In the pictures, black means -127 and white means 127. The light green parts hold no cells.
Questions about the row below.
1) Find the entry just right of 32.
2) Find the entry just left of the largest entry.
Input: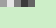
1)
101
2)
32

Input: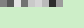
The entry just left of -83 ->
58
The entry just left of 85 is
73

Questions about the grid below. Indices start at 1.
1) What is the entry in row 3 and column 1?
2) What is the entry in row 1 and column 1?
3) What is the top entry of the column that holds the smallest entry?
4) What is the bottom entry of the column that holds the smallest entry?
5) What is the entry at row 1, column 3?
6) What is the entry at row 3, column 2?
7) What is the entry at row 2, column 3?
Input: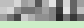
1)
31
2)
62
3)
-42
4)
-88
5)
86
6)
-12
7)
16
